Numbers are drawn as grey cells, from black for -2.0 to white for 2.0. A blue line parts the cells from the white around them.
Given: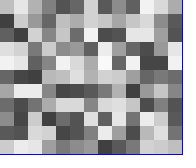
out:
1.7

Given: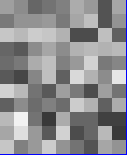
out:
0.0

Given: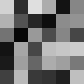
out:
0.9

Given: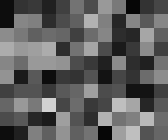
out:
-1.5

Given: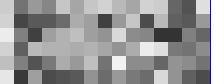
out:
-1.1

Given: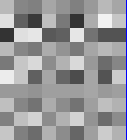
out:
0.0

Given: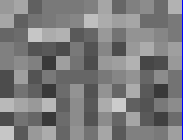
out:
-0.6

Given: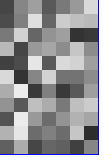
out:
0.7

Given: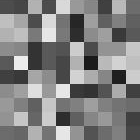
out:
-0.4
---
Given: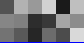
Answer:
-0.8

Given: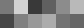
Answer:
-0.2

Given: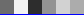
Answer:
1.3

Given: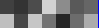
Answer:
-0.3

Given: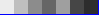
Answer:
-0.9

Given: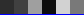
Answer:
1.3

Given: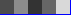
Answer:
-0.4

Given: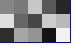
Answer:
-1.7

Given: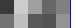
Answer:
-0.7

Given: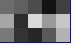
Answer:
-0.6
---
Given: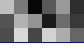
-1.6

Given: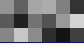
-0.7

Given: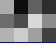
-0.8

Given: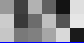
1.0

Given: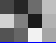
0.0

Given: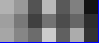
-0.8

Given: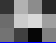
1.2

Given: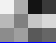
0.0
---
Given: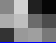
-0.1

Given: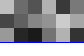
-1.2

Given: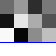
1.0

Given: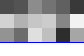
0.6

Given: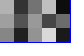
-1.6

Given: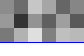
0.9
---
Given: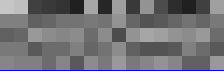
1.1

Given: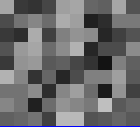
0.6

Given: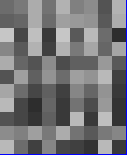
-0.3

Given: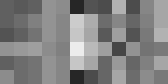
-0.5

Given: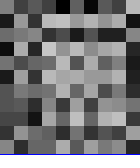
0.0

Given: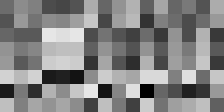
-0.3
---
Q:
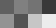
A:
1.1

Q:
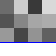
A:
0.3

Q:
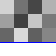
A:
-0.5

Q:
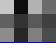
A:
0.0

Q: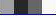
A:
-0.4

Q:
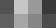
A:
0.1

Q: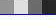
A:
-0.3
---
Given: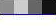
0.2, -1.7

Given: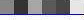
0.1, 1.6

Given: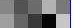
0.1, 1.1

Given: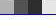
0.8, 1.6

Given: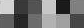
1.3, -0.9

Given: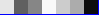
1.6, -1.8

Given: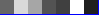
-0.4, -1.5

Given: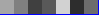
0.6, -0.3
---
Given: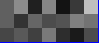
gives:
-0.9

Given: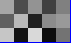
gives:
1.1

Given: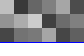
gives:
-0.9

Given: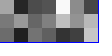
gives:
-0.3

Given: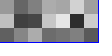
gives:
-0.5

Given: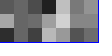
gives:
-1.3
